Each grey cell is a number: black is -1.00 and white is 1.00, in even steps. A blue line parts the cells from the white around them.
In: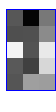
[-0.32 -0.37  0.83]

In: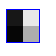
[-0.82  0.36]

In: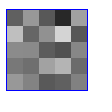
[-0.25 -0.20 -0.28  0.41  0.01]

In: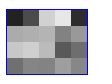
[-0.73  0.37  0.47  0.24]

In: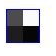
[-0.40 -0.95]

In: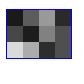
[-0.80 -0.77 -0.65]
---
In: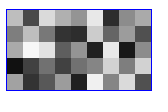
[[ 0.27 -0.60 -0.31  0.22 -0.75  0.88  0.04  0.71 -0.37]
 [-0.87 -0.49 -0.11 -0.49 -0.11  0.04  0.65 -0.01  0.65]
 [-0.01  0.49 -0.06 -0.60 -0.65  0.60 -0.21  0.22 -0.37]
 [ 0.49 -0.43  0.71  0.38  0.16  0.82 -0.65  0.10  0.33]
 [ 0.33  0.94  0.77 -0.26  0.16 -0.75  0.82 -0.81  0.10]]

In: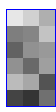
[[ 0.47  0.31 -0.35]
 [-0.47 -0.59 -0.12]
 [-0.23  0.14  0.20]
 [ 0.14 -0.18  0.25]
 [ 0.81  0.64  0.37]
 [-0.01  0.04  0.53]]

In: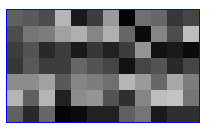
[[-0.52 -0.35 -0.68 -0.52 -0.80 -0.57 -0.74 -0.52  0.16 -0.86 -0.80 -0.91]
 [-0.57 -0.30 -0.52 -0.52 -0.19 -0.35 -0.46 -0.86 -0.46 -0.35 -0.68 -0.46]
 [-0.25 -0.30 -0.40  0.42 -0.80 -0.52  0.21 -0.97 -0.13 -0.19 -0.57 -0.46]
 [-0.25 -0.68 -0.19 -0.97 -0.91 -0.74 -0.74 -0.25 -0.08 -0.80 -0.63 -0.63]
 [-0.40 -0.08 -0.02  0.26  0.37  0.04  0.37 -0.19 -0.91  0.04 -0.40  0.48]
 [ 0.10  0.10  0.26 -0.30  0.04 -0.02 -0.13  0.42  0.21 -0.19  0.31 -0.02]
 [ 0.42 -0.25  0.42 -0.74  0.10  0.16 -0.35 -0.63  0.04  0.48  0.54 -0.08]]

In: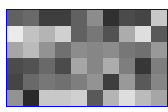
[[-0.24 -0.18 -0.51 -0.51 -0.24  0.10 -0.62 -0.41 -0.46  0.57]
 [-0.41 -0.36 -0.18 -0.41  0.30  0.05  0.35 -0.01 -0.57 -0.01]
 [-0.46 -0.18 -0.07 -0.12 -0.01  0.15 -0.51  0.20 -0.30  0.05]
 [ 0.30  0.47  0.15 -0.12  0.10  0.05  0.10 -0.07 -0.12  0.20]
 [ 0.84  0.52  0.41  0.63 -0.24 -0.07 -0.36  0.35  0.74 -0.30]
 [ 0.15 -0.67  0.57  0.57  0.63 -0.30  0.41  0.74  0.47  0.30]]

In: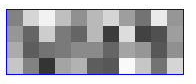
[[ 0.55  0.02 -0.59  0.29  0.40 -0.27 -0.32  0.95  0.55 -0.10  0.67]
 [ 0.34 -0.27 -0.10 -0.04  0.08  0.08 -0.21  0.29  0.18 -0.32  0.13]
 [ 0.18 -0.21  0.61 -0.04 -0.21  0.45 -0.53  0.73 -0.48 -0.37  0.24]
 [ 0.02  0.67  0.90  0.50  0.13  0.45  0.67  0.24 -0.10  0.84  0.18]]

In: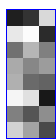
[[ 0.92  0.76 -0.81]
 [ 0.82  0.98 -0.66]
 [ 0.65  0.28 -0.43]
 [ 0.38 -0.17 -0.22]
 [-0.11  0.43  0.00]
 [ 0.00 -0.33  0.11]
 [ 0.33  0.06  0.22]
 [-0.76 -0.60  0.70]]
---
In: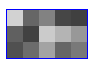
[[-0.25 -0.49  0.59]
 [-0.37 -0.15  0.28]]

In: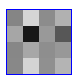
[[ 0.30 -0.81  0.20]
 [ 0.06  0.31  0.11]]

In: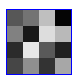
[[ 0.01 -0.81  0.73]
 [-0.66  0.81 -0.30]]

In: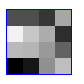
[[0.90 0.56 0.35]
 [0.45 0.42 0.20]]

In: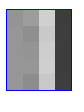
[[0.18 0.12 0.58]
 [0.18 0.16 0.61]]

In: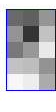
[[ 0.16 -0.59  0.52]
 [-0.06  0.19  0.83]]

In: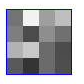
[[-0.01 -0.41  0.11]
 [ 0.40  0.57 -0.16]]

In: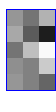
[[ 0.32 -0.29 -0.77]
 [-0.09  0.50  0.96]]
